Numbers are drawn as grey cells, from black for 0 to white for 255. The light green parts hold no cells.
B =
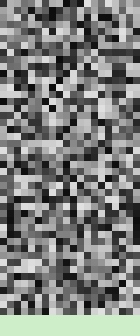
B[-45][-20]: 48
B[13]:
[207, 209, 209, 173, 67, 139, 194, 97, 29, 219, 90, 106, 221, 220, 48, 139, 33, 47, 219, 196]
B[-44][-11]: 118
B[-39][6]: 120
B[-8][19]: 168
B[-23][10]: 45
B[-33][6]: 198
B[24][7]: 78
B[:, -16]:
[126, 21, 188, 178, 46, 166, 160, 94, 197, 63, 202, 216, 13, 67, 138, 124, 106, 51, 145, 37, 187, 154, 45, 141, 56, 199, 102, 172, 53, 218, 105, 144, 98, 112, 175, 201, 97, 221, 224, 49, 168, 113, 79, 20, 73]
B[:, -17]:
[115, 127, 68, 125, 87, 131, 212, 18, 164, 168, 37, 46, 85, 173, 36, 187, 43, 174, 130, 53, 165, 219, 141, 44, 14, 207, 210, 188, 52, 221, 16, 147, 162, 135, 79, 34, 123, 205, 204, 57, 204, 158, 36, 190, 163]
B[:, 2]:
[172, 85, 210, 106, 153, 130, 102, 65, 119, 113, 22, 72, 26, 209, 54, 32, 197, 122, 46, 216, 107, 46, 75, 22, 141, 213, 147, 212, 19, 134, 85, 86, 134, 30, 160, 91, 141, 64, 211, 14, 192, 149, 186, 42, 36]
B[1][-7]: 167
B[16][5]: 59
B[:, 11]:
[21, 197, 186, 19, 213, 175, 55, 155, 116, 195, 100, 163, 36, 106, 84, 50, 152, 191, 176, 155, 100, 149, 94, 167, 83, 192, 30, 101, 150, 225, 192, 143, 41, 31, 96, 99, 208, 196, 150, 124, 52, 49, 143, 199, 202]
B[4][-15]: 83
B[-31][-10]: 51
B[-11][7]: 198
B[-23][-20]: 141
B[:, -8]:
[224, 120, 30, 61, 18, 40, 88, 110, 192, 28, 54, 123, 122, 221, 72, 183, 152, 197, 190, 54, 162, 68, 24, 157, 159, 75, 160, 53, 169, 213, 109, 35, 151, 205, 180, 182, 54, 122, 70, 180, 118, 44, 86, 13, 68]
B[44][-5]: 137
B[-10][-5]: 197
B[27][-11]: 15
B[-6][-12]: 84
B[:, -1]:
[139, 187, 178, 174, 25, 130, 197, 44, 30, 196, 187, 68, 204, 196, 53, 37, 160, 39, 69, 162, 145, 216, 111, 70, 201, 89, 36, 171, 149, 31, 26, 14, 20, 24, 31, 208, 76, 168, 71, 52, 125, 220, 59, 147, 209]
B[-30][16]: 165
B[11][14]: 66
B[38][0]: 108
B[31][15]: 72
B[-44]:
[163, 181, 85, 127, 21, 124, 95, 13, 48, 118, 80, 197, 120, 167, 103, 112, 191, 99, 197, 187]
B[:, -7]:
[160, 167, 201, 121, 118, 53, 19, 205, 110, 215, 57, 153, 171, 220, 60, 118, 31, 72, 114, 149, 133, 42, 39, 148, 186, 65, 193, 127, 58, 156, 31, 68, 58, 78, 84, 177, 156, 133, 121, 162, 45, 89, 104, 107, 210]
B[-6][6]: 128
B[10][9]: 26
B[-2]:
[220, 96, 42, 190, 20, 191, 75, 185, 112, 142, 62, 199, 13, 107, 23, 165, 145, 212, 196, 147]
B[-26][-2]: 80

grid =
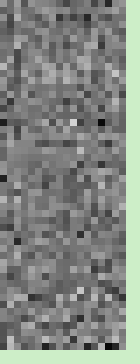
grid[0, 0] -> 152
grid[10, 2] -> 93
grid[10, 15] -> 141
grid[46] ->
[84, 93, 103, 159, 173, 99, 70, 107, 99, 73, 86, 151, 130, 163, 119, 144, 157, 171]
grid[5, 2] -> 156
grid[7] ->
[110, 119, 74, 118, 138, 138, 117, 96, 133, 116, 141, 107, 145, 116, 102, 128, 113, 109]
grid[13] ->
[94, 152, 105, 153, 85, 116, 124, 144, 111, 131, 124, 148, 71, 113, 134, 89, 141, 73]
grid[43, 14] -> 83
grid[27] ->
[120, 100, 82, 113, 147, 149, 112, 112, 116, 107, 90, 102, 157, 113, 131, 140, 148, 123]
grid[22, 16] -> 106
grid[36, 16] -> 103
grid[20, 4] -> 132
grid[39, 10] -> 114
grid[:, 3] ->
[85, 111, 116, 130, 105, 151, 108, 118, 111, 139, 165, 116, 138, 153, 125, 125, 130, 98, 146, 143, 132, 133, 121, 118, 126, 105, 128, 113, 115, 112, 122, 111, 101, 115, 107, 131, 101, 114, 120, 128, 107, 103, 169, 124, 116, 74, 159, 140, 117, 83]
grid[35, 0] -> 152
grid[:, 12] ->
[126, 119, 39, 73, 97, 116, 163, 145, 164, 176, 140, 151, 131, 71, 140, 117, 96, 103, 103, 145, 122, 127, 105, 119, 136, 78, 91, 157, 148, 136, 117, 100, 80, 146, 138, 123, 104, 123, 157, 120, 114, 97, 106, 145, 137, 139, 130, 129, 172, 35]
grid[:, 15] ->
[39, 140, 79, 118, 152, 130, 131, 128, 99, 171, 141, 143, 150, 89, 127, 140, 107, 93, 131, 144, 60, 114, 124, 101, 156, 93, 107, 140, 122, 112, 68, 107, 92, 129, 121, 133, 129, 75, 80, 143, 89, 77, 184, 109, 143, 136, 144, 111, 142, 7]
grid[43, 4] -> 110
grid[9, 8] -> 99
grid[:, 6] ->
[131, 156, 123, 92, 146, 136, 147, 117, 136, 168, 147, 167, 116, 124, 120, 133, 101, 167, 125, 120, 78, 153, 119, 136, 103, 86, 68, 112, 114, 110, 150, 108, 139, 83, 150, 111, 113, 137, 157, 78, 139, 116, 91, 104, 134, 176, 70, 110, 186, 33]
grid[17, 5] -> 137
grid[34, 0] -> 121
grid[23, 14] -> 54
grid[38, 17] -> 135
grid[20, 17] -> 143
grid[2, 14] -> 95
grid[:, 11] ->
[109, 122, 93, 102, 130, 125, 114, 107, 169, 153, 93, 134, 83, 148, 96, 82, 109, 64, 114, 167, 124, 187, 134, 64, 118, 151, 95, 102, 117, 99, 138, 117, 125, 48, 145, 117, 129, 120, 130, 106, 115, 198, 79, 118, 117, 46, 151, 129, 151, 142]
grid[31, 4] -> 121
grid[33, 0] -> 144
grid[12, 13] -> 123
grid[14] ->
[121, 56, 124, 125, 145, 138, 120, 110, 104, 64, 104, 96, 140, 115, 114, 127, 180, 121]
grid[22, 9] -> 133
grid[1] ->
[95, 109, 144, 111, 115, 138, 156, 143, 131, 138, 105, 122, 119, 119, 131, 140, 158, 125]
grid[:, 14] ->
[114, 131, 95, 134, 119, 83, 59, 102, 132, 123, 98, 119, 101, 134, 114, 70, 128, 10, 94, 157, 96, 139, 126, 54, 167, 138, 181, 131, 159, 142, 112, 92, 104, 134, 113, 123, 156, 127, 95, 171, 79, 128, 102, 83, 130, 77, 119, 113, 90, 181]

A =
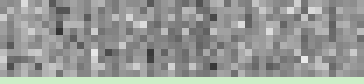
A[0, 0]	146
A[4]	[159, 133, 151, 176, 206, 167, 177, 136, 52, 155, 123, 154, 118, 205, 114, 130, 131, 154, 113, 146, 154, 125, 131, 188, 111, 123, 192, 110, 116, 97, 194, 161, 161, 144, 146, 134, 141, 158, 221, 166, 132, 142, 178, 123, 134, 178, 182, 105, 137, 160, 147, 188]
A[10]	[160, 130, 155, 182, 146, 141, 177, 186, 115, 169, 177, 133, 134, 173, 133, 142, 124, 149, 144, 139, 169, 119, 144, 150, 171, 135, 119, 142, 123, 119, 132, 163, 158, 112, 178, 142, 132, 150, 132, 149, 129, 138, 157, 143, 133, 158, 171, 122, 164, 153, 143, 136]
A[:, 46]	[154, 138, 169, 158, 182, 135, 148, 162, 130, 197, 171]
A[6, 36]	163
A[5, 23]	130
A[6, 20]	157
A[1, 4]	166
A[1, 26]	185
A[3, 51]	124
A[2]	[206, 142, 164, 157, 152, 138, 161, 135, 115, 143, 162, 150, 91, 155, 133, 148, 188, 155, 214, 155, 158, 165, 127, 151, 184, 129, 163, 145, 183, 123, 71, 156, 141, 155, 141, 96, 146, 164, 129, 142, 133, 136, 112, 196, 112, 149, 169, 115, 140, 153, 136, 138]
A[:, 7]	[89, 130, 135, 150, 136, 170, 151, 141, 128, 196, 186]
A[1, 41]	219
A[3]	[158, 130, 167, 187, 156, 166, 127, 150, 88, 183, 181, 180, 132, 159, 136, 146, 127, 152, 135, 195, 220, 123, 106, 142, 131, 125, 119, 142, 106, 118, 148, 156, 140, 175, 219, 99, 137, 155, 180, 176, 101, 138, 151, 157, 168, 177, 158, 96, 171, 178, 142, 124]
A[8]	[207, 110, 105, 116, 132, 167, 167, 128, 168, 134, 166, 137, 133, 207, 119, 136, 127, 149, 120, 159, 155, 66, 139, 142, 141, 126, 112, 140, 130, 118, 141, 152, 145, 125, 173, 161, 113, 145, 124, 153, 116, 127, 115, 233, 134, 186, 130, 124, 145, 140, 158, 142]
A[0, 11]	148
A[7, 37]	155
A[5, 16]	135
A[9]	[179, 78, 146, 178, 160, 91, 180, 196, 182, 148, 158, 120, 136, 189, 191, 143, 118, 156, 175, 206, 168, 128, 148, 121, 210, 134, 132, 196, 146, 112, 55, 135, 146, 174, 145, 127, 105, 146, 93, 108, 137, 134, 168, 149, 165, 192, 197, 106, 133, 169, 153, 148]
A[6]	[136, 89, 152, 163, 141, 140, 168, 151, 172, 121, 155, 92, 143, 163, 128, 148, 147, 201, 130, 127, 157, 121, 134, 139, 127, 122, 134, 146, 100, 114, 151, 106, 136, 143, 188, 137, 163, 156, 175, 121, 175, 165, 162, 113, 140, 128, 148, 156, 133, 139, 149, 140]
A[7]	[187, 153, 153, 169, 196, 202, 166, 141, 132, 147, 159, 166, 129, 232, 135, 75, 107, 142, 127, 147, 147, 57, 145, 99, 155, 125, 108, 153, 110, 167, 115, 171, 144, 120, 169, 195, 147, 155, 148, 132, 142, 135, 190, 121, 123, 140, 162, 186, 133, 155, 203, 149]
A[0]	[146, 138, 147, 220, 158, 141, 177, 89, 136, 149, 163, 148, 135, 172, 179, 136, 122, 156, 141, 140, 150, 88, 133, 150, 160, 122, 108, 135, 82, 126, 173, 182, 112, 163, 132, 127, 195, 168, 152, 139, 130, 139, 207, 118, 165, 169, 154, 129, 138, 146, 141, 162]
